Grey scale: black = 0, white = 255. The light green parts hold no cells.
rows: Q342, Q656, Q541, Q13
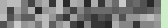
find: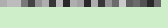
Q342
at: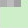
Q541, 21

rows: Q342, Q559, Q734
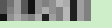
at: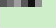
Q342, 1
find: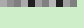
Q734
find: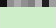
Q559
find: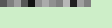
Q559
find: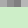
Q559
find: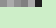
Q734

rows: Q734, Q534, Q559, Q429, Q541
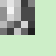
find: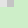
Q734
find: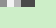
Q534
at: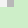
Q534, 2
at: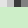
Q734, 2

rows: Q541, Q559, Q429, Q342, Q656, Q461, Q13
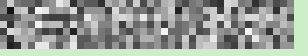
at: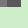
Q541, 12
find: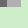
Q461
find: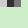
Q541

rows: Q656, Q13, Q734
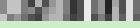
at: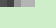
Q734, 5
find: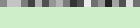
Q656
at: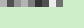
Q656, 6

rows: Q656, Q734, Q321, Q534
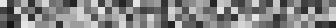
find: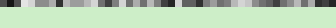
Q534
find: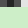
Q656
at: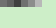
Q534, 38
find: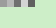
Q734
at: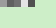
Q734, 29
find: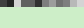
Q534
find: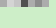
Q321

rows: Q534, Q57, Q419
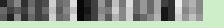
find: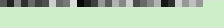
Q419
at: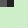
Q419, 1
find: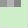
Q534
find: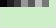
Q534

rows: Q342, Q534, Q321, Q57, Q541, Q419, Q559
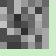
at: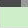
Q419, 1
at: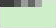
Q559, 2
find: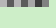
Q534
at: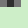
Q321, 2
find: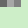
Q57

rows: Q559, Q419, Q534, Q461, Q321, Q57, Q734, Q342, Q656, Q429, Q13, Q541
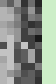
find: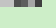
Q342
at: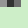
Q559, 3
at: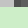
Q342, 1

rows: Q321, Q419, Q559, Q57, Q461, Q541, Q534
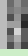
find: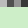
Q559
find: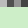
Q534
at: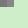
Q419, 2
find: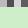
Q461
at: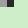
Q57, 3

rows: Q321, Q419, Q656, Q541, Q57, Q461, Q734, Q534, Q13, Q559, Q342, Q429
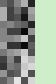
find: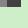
Q57
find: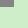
Q461
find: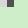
Q342
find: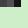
Q656
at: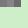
Q541, 1
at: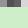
Q342, 1

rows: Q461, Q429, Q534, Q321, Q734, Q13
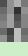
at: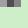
Q534, 2
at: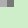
Q461, 3
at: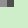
Q13, 1

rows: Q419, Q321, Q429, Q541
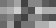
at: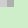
Q321, 6
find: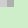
Q321
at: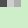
Q321, 5
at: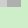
Q321, 6

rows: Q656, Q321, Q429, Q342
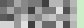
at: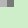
Q656, 9
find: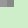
Q429
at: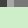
Q321, 5
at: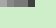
Q656, 3

